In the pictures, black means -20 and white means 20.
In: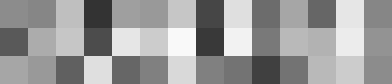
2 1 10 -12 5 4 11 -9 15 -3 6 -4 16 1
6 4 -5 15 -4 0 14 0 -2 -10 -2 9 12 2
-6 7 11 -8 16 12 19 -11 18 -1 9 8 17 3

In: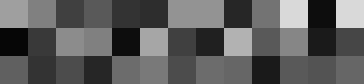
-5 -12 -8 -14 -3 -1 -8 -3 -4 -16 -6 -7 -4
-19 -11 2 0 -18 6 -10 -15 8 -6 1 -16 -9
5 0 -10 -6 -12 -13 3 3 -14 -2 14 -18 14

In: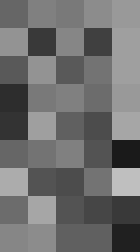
3 -11 1 -10 5
7 -7 -8 -2 10
-4 -2 0 -7 -16
-13 -1 0 -3 4
-4 0 -1 2 4
1 2 -5 -5 -15
-6 3 -6 -2 5
-12 5 -5 -8 6
-3 6 -7 -9 -11

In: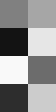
19 -3
0 6
-13 12
-17 16

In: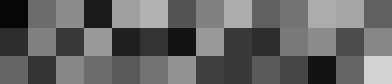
-4 -12 1 -3 -6 -2 3 -10 -11 -6 -9 -17 -4 13
-19 -3 2 -16 5 8 -7 0 7 -5 -2 7 6 -5
-13 0 -11 4 -15 -12 -17 4 -11 -13 -1 2 -8 1

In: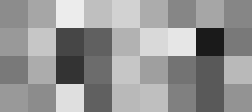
4 2 15 -5 9 10 0 -6 3
2 6 17 10 13 7 1 6 1
-1 7 -12 -3 11 5 -2 -6 9
4 11 -9 -5 8 14 16 -16 -1
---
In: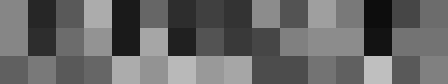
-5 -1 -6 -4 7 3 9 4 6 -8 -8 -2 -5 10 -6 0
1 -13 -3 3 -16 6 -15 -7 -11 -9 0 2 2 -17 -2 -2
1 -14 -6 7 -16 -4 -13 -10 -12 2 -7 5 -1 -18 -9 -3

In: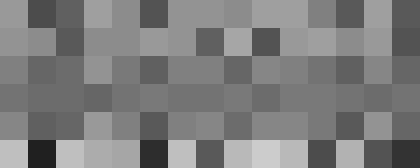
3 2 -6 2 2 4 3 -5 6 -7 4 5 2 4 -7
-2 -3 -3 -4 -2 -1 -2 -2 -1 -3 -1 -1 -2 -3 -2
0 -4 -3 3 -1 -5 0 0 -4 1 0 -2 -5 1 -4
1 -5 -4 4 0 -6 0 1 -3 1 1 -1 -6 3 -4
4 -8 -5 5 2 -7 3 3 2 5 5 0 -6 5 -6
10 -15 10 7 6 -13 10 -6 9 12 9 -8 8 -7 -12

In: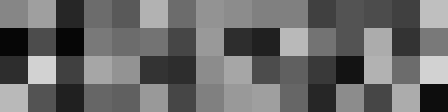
-13 13 -10 6 3 -12 -13 2 6 -8 -5 -11 -17 8 -3 13
1 5 -14 -3 -6 8 -3 3 2 0 0 -10 -7 -8 -10 10
9 -7 -15 -4 -5 4 -9 0 4 5 -4 -14 2 -9 7 -18
-19 -8 -19 -1 -3 -2 -9 4 -13 -15 9 -2 -7 7 -12 -1

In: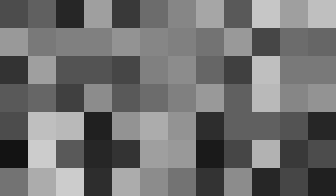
-17 12 -6 -14 -12 5 4 -16 -9 8 -11 -8
-8 10 9 -15 3 7 3 -13 -5 -5 -7 -14
-2 7 12 -13 7 2 -2 -12 2 -14 -9 -15
-12 5 -7 -7 -9 0 2 -4 -10 10 -1 -1
4 -1 0 0 3 1 0 -2 4 -9 -3 -4
-6 -4 -10 2 -6 -3 0 4 -5 9 1 3
-8 -5 -14 5 -11 -3 1 6 -6 11 5 10

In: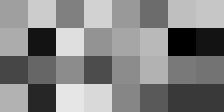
5 12 0 13 4 -3 10 11
-9 -4 2 -8 2 8 -1 -2
8 -14 16 14 1 -6 -11 -11
7 -17 15 3 6 9 -20 -17

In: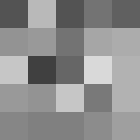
-7 9 -7 -2 -5
3 4 -2 6 7
4 3 11 -1 8
1 0 0 2 5
11 -10 -4 14 8

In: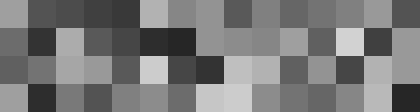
-5 -2 6 4 -6 12 -9 -12 10 8 -5 3 -9 8 4
5 -7 -8 -10 -11 8 1 3 -6 0 -4 -2 0 4 -7
-3 -12 7 -6 -9 -13 -14 3 2 1 5 -5 13 -10 4
5 -13 -1 -7 0 2 -3 11 12 2 -2 -4 1 9 -14
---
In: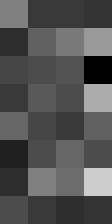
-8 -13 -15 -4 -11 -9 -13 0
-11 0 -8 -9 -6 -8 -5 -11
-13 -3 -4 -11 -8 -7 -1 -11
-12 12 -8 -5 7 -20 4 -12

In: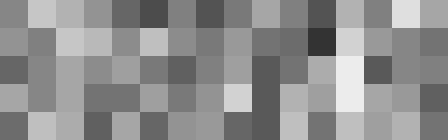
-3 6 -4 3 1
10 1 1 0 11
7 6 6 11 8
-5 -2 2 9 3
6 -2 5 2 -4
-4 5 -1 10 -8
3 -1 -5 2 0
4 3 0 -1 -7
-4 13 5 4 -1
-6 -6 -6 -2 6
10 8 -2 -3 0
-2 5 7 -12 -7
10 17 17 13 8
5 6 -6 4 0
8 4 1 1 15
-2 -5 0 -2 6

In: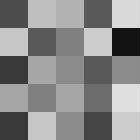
-11 6 -11 11 -8
11 0 6 -6 10
2 6 2 0 8
-9 -3 -6 12 -6
12 15 2 -17 14

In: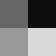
4 -4
14 -18

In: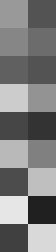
-10 16 -8 9 -9 12 -5 1 4
14 -15 10 0 -12 3 -7 -3 -7

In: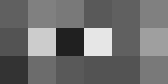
-12 -7 -5
-3 12 0
-6 -15 -1
-7 16 -6
-7 -5 -5
-1 5 0

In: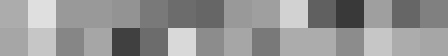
6 7
11 15
1 4
6 4
-10 3
-3 -1
14 -3
2 -4
6 4
-1 5
7 13
7 -5
2 -11
11 5
7 -4
6 0
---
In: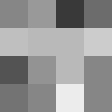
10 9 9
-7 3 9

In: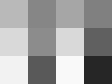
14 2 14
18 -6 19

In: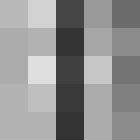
7 8 -12
7 15 -10

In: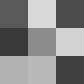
-11 2 13
8 9 -10

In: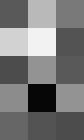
13 18 -7
-8 3 -6

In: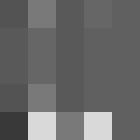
-6 -4 -6
-6 -4 -6

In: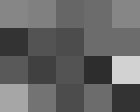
-12 -7 -8
-6 -10 -7
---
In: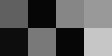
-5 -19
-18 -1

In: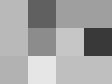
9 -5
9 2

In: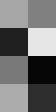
6 0
-15 16

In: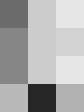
-3 12
1 12

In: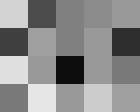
13 -8
-10 5

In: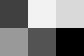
-10 18
4 -7

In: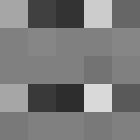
6 -10
0 1
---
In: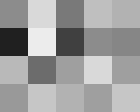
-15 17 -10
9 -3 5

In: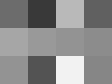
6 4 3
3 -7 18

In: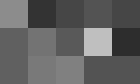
-5 -2 -6
-5 -1 0

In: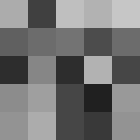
-5 -3 -2
-13 1 -13

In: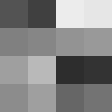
0 1 3
5 9 -13

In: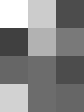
-10 8 -1
-4 -3 -8

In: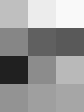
1 -5 -6
-15 2 9
